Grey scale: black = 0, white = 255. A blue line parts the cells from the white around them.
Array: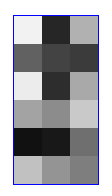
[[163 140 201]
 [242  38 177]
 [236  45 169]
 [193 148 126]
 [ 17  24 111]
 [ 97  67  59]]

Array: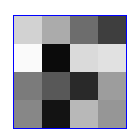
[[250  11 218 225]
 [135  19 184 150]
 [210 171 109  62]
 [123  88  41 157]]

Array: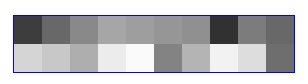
[[213 200 174 236 250 131 180 242 221 110]
 [ 61 104 137 166 158 150 144  49 124 104]]

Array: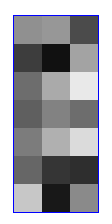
[[109 170 233]
 [124 176 219]
 [ 61  17 163]
 [199  24 138]
 [ 95 130 109]
 [144 151  75]
 [102  53  46]]

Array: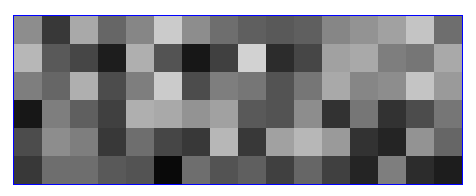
[[126 102 175  76 126 203  76 126 118  83 118 169 134 141 196 154]
 [141  56 169 102 134 203 141 110  95  89  95 134 147 161 196 110]
 [ 76 141 126  56 110  70  56 183  56 161 183 154  50  36 147 102]
 [ 56 110 110  89  83   9 110  83  95  64 102  64  36 126  44  29]
 [ 23 126  95  64 175 169 147 161  89  83 141  50 118  50  76 118]
 [183  89  70  29 175  83  23  64 210  44  70 161 169 126 118 169]]

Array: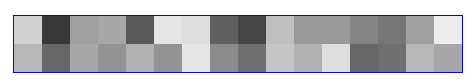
[[184 103 168 147 176 147 229 139 111 197 176 222 103 111 184 168]
 [209  56 160 168  88 229 222  96  69 191 154 154 132 118 160 237]]

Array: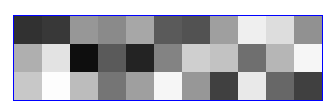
[[200 253 188 117 159 246 151  64 233 103  64]
 [ 49  56 151 138 167  90  82 159 239 221 145]
 [175 227  14  90  35 131 207 194 111 182 246]]
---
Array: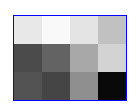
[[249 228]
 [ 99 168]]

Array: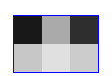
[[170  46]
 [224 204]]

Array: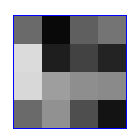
[[ 9 95]
 [30 66]]

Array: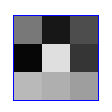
[[ 23  77]
 [223  53]]

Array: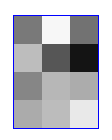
[[247 114]
 [ 86  20]]

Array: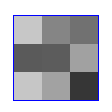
[[133 113]
 [ 92 161]]

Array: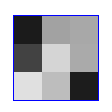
[[162 168]
 [213 170]]
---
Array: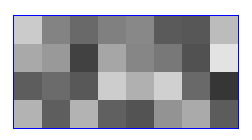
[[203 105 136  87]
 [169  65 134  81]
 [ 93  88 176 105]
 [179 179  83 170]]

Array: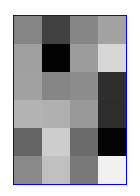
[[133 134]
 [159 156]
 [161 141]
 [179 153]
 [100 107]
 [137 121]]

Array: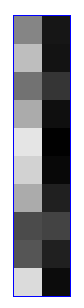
[[133]
 [190]
 [114]
 [171]
 [229]
 [210]
 [171]
 [ 75]
 [ 85]
 [219]]

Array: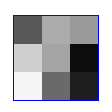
[[ 88 154]
 [207  12]
 [245  30]]

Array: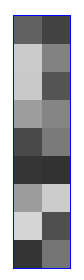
[[ 97]
 [203]
 [201]
 [157]
 [ 73]
 [ 53]
 [156]
 [213]
 [ 52]]

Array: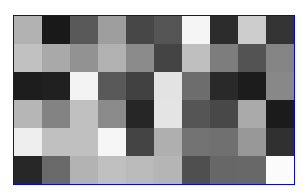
[[178  89  71 245 204]
 [193 146 139 191  83]
 [ 29 243  65 109  28]
 [182 192  38  85 170]
 [238 192  68 114 152]
 [ 39 179 186  79 104]]

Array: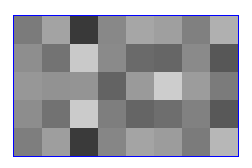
[[123  57 166 128]
 [142 201 106 138]
 [151 148 154 156]
 [141 203 101 129]
 [126  58 164 123]]
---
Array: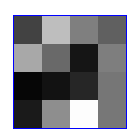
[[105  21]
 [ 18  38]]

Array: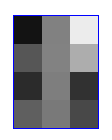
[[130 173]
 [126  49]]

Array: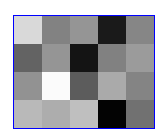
[[149  20]
 [251  92]]

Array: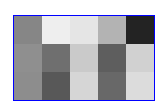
[[111 202]
 [ 88 214]]

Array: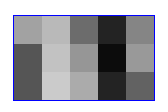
[[194 150]
 [203 171]]

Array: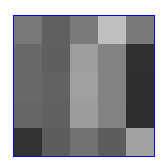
[[ 95 157]
 [ 98 159]]
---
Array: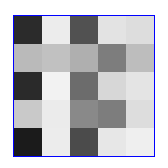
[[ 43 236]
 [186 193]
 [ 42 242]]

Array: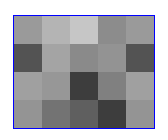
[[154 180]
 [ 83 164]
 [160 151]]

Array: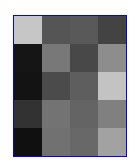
[[198  85]
 [ 21 120]
 [ 19  75]]

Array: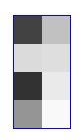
[[ 66 193]
 [219 222]
 [ 50 234]]

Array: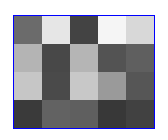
[[107 230]
 [180  72]
 [198  74]]

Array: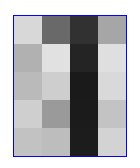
[[216 105]
 [177 225]
 [186 206]]

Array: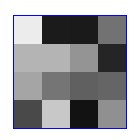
[[236  27]
 [180 180]
 [165 117]]
